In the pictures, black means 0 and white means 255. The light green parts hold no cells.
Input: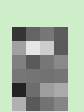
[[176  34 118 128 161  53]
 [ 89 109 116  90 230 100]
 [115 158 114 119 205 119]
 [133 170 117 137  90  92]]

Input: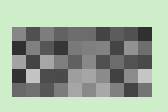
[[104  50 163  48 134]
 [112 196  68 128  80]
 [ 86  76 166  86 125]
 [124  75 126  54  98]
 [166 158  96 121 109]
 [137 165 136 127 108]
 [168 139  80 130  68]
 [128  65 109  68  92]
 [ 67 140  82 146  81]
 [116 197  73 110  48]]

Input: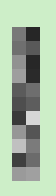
[[154  63 192 150  57  78  91 158 145 111 120]
 [160 107 123  85 214  93 110  42  39  89  38]]

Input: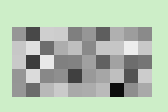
[[150 149 201 199 150]
 [107 219  60 224  72]
 [184 136 232 109 207]
 [202 143 128 173 205]
 [169  64 130 191 127]
 [172 153 160 137 150]
 [186 166  97 198  94]
 [ 13 191 162 198 176]
 [142  83 109 237 157]
 [169 204 117 200 138]]

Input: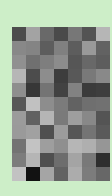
[[194 124 115 154 155  87 142 182 144 136  76]
 [ 18 181 195 161  97 193  55  76 112 132 163]
 [165  79 158  79 181 141 116 141 126  93 105]
 [ 98 109 143 156 122 123  66  61 140 128  74]
 [172 164 182  86 158  98 130  88  86  93 119]
 [124 121 175 116 136 111  59 121 104 153  83]
 [103  46 150  90  84 113  62 137  93  98 182]]

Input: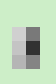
[[181 196 208]
 [132  50 121]]

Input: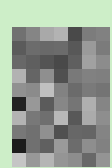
[[197  28 120 179  34 145 178 104  91 113]
 [152 112 112 120 152 139 101  95 108 133]
 [181  96 144 111  91 192 143  84 105 169]
 [149 154  80 184 135 130  80  73 107 179]
 [141 108 103  88 117 107 121  95  88  73]
 [104 142 101 171 175 122 129 161 154 124]
 [148 129 132 142 133 116 127 140 123 129]]

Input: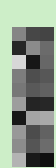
[[179 140 152  23 157 119 125 215  38 133]
 [ 25  85  76 164  36  89  78  23 139  71]
 [ 15 108  98 170  39  97  87 103 107  68]]

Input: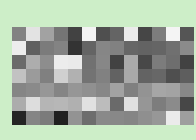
[[ 36 172 133 194 106 237 130]
 [133 221 138 155 173  96 227]
 [123 181 151 128 141 123 162]
 [ 32 183 133 208 236 131 117]
 [147 176 150 177 234  51  66]
 [109 225 144 115 113 100 243]
 [137 188 135 129 135 134  79]
 [136 106 162  98  66 129 100]
 [133 224 128 169 170 102 235]
 [143 150 147  99  72  99  70]
 [151 125 166 103 124 101 125]
 [235 139 163  79 110 112 244]
 [158  71 136  94  66 139  85]]
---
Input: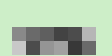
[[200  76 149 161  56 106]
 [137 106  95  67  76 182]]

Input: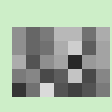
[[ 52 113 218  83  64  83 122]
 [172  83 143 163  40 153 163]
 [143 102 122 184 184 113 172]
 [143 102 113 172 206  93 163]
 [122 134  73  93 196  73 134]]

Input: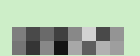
[[117  53 136  19 168  94 177 158]
 [126  73 106  64 136 210  73 148]]

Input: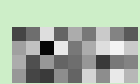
[[ 69 110 222 100 172 120 202 131  89]
 [172  79 151 100 110 151  58 120 131]
 [151  69  58 141 100 212 141 233 183]
 [160 193   6 233 120 172 222 243 202]]

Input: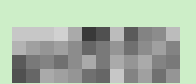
[[199 199 199 209 170  57  80 188  90 131 140 188]
 [ 80 102 170 160 149 112 102 199 131 160 112 149]
 [179 160 149 160 140 102 121 149 112 140 160 131]
 [ 90 121 131 112 140 170 121 170 149 170 131 121]]

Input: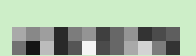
[[113  20 188  41  85 244  75 103 169 211 124  51]
 [169 136 158  41 124 148  63 103 148  51  75  94]]

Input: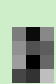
[[ 70  50 190]
 [124  11 136]
 [157   1 103]
 [145  81  93]]

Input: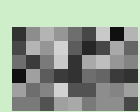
[[ 50 141 180 150 110  71 201  16 180]
 [ 71 180 150 210  92  38  71 169 101]
 [160 110 132 210  82  82 141 132 160]
 [110  59 122 201  50 169 190 150 132]
 [ 16 160  92  59  50 110 101  59  50]
 [122 122  82 160 169 122 141 141  71]]

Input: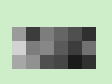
[[210 125 135  90  60 113]
 [155  60 125 101  79  48]
 [167 145  79  70  27  48]]
